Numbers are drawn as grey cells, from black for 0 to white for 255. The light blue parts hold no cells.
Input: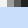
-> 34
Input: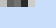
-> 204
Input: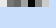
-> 203
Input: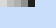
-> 32
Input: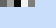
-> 125
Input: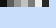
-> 39
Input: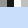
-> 192
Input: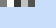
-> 83
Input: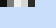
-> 43
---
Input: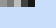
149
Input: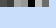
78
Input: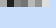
171
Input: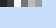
37
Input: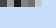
70
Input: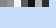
134
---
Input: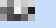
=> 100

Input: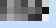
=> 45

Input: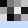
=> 95

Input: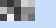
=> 151

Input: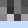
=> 61

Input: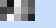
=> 118

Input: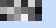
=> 98
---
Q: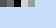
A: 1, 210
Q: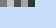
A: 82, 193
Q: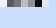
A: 189, 243
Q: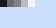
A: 131, 244
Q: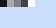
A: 127, 254
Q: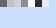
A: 141, 247
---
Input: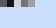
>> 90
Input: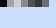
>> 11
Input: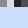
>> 139
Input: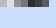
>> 187
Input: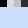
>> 6
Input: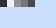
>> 47
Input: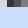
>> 216
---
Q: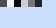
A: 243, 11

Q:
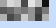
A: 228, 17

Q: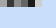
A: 206, 27

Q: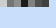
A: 205, 27

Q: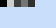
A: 205, 3

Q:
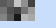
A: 197, 24

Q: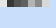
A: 230, 55
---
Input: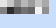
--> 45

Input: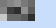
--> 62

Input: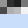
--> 174

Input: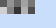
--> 132

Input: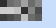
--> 205

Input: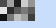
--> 46

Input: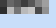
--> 185

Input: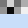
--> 9
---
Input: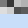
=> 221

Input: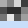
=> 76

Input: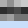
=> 45

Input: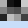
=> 129

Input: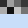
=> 171

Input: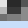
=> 184

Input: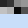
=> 193
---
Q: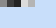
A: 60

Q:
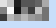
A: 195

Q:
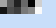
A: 88

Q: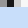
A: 23

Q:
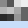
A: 85

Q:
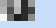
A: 124
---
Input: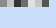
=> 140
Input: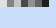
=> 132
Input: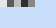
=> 135
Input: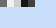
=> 107
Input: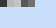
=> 113
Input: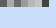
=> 154
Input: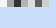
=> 180
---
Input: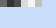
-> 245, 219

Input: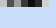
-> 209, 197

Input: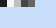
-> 246, 191

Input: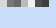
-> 241, 216

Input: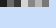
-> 212, 183

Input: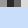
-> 219, 153

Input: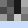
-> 198, 170

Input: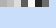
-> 247, 220

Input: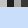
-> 194, 167
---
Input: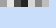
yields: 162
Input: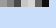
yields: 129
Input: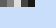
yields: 94
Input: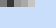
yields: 153
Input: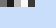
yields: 115
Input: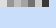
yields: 164
